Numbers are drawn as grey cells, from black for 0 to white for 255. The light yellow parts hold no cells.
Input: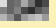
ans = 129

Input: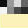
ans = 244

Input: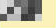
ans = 218

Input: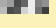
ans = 186

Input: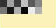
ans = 119

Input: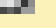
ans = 70

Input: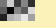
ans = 92

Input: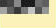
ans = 164
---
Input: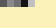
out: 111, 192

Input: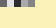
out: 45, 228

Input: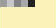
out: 130, 199

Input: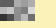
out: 142, 216

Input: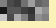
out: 62, 197

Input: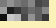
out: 83, 200
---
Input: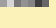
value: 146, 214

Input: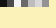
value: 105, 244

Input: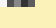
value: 136, 246

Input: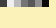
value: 117, 239

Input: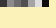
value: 80, 222

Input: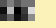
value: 0, 217
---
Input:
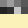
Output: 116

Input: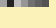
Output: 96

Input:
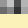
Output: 77

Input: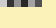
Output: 163

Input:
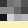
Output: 127

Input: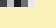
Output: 110
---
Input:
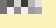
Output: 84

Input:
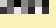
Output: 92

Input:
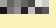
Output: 101

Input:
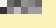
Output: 107

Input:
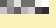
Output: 155

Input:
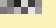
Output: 105
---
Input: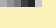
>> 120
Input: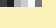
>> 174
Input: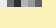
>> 47
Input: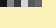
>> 59
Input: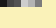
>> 83
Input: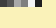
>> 169
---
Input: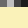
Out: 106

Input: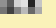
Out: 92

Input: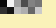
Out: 49

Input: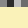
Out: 136

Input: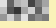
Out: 83

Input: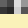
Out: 69

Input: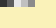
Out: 139

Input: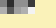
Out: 88

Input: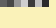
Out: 71
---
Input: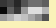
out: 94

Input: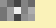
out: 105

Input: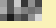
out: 70

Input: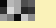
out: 94

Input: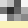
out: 245

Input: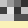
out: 50

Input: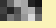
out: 19
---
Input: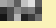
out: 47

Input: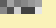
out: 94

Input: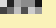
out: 218

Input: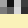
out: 163

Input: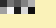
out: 43

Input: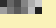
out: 45
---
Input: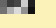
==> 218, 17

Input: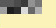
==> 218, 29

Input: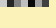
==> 204, 8

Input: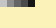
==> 197, 21

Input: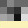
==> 221, 17

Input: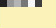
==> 247, 33

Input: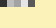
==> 230, 49

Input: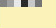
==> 232, 42

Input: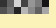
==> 211, 20
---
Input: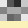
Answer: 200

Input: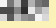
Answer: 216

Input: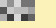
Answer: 173

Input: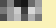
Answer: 78

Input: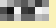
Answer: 120

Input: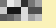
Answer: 90

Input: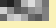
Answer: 104
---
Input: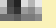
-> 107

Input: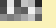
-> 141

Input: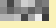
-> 178

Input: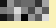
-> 19

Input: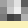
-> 121

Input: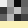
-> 97
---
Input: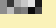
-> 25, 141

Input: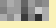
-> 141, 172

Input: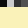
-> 81, 10

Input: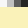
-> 37, 247

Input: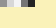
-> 35, 146

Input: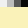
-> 8, 240

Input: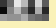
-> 92, 158

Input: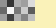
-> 219, 159

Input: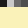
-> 78, 26

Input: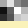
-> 111, 45
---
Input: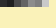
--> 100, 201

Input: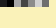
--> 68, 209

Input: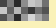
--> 98, 212

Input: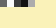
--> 60, 251

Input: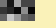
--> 8, 197

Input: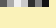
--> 201, 239

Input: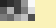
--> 65, 248
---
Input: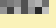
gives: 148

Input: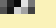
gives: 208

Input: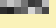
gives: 211

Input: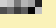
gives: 92

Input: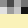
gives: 156

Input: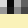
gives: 24

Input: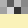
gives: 216
